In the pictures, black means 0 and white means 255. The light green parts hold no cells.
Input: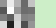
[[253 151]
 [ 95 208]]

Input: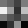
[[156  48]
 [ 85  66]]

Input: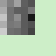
[[113  94]
 [114 141]]

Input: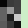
[[151  66]
 [ 29 201]]

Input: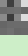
[[109 111]
 [ 60 134]]

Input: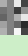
[[129  59]
 [129 176]]
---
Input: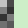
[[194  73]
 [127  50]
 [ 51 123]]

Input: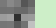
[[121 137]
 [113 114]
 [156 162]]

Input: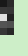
[[ 24  42]
 [ 57  54]
 [224  34]]

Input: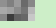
[[144 127]
 [169 160]
 [135  60]]

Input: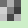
[[110 176]
 [208 128]
 [194  72]]

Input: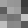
[[162 151]
 [ 93 167]
 [131 115]]

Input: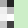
[[170  36]
 [238 187]
 [245 253]]

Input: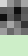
[[212 148]
 [ 91  97]
 [ 14  89]]

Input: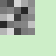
[[103  70]
 [123 133]
 [175 207]]
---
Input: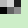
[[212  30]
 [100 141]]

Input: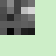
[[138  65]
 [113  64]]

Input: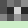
[[119  97]
 [ 40 211]]

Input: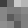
[[113 201]
 [124 123]]

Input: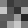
[[59 81]
 [86 51]]

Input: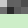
[[97 98]
 [42 90]]
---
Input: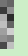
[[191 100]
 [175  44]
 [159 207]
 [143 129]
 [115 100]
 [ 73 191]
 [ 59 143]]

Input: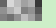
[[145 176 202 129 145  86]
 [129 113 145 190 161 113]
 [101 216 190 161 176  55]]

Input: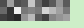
[[105  51 239 120 132 120 211 185 160 120]
 [ 78 160  78  90 198 105  64  90 148  90]
 [ 64  51  39 148 185  90  64 132 148 160]]

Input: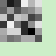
[[199  66 199 183  66  97]
 [171 213 213  42   1 156]
 [156 112 126 171 171  81]
 [112  27  54 239 183 226]
 [ 97 156  81 126 142 183]
 [ 54 239 112  42 142 226]]

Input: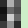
[[ 59 146  43]
 [ 43 175  91]
 [ 28 204 104]
 [ 16 104  75]]

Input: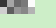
[[207  94 150 135 179]
 [ 54 166 106 122 252]]

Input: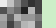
[[235 193 135  81  50  66]
 [166  96 181 151 151 121]
 [151  66 121 181 193  96]
 [ 81 135 108  34 181  66]]

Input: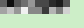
[[163 195 150 240 135 135  58 179 123 209]
 [ 97  15  84 111 150  72  72  42  27  84]]
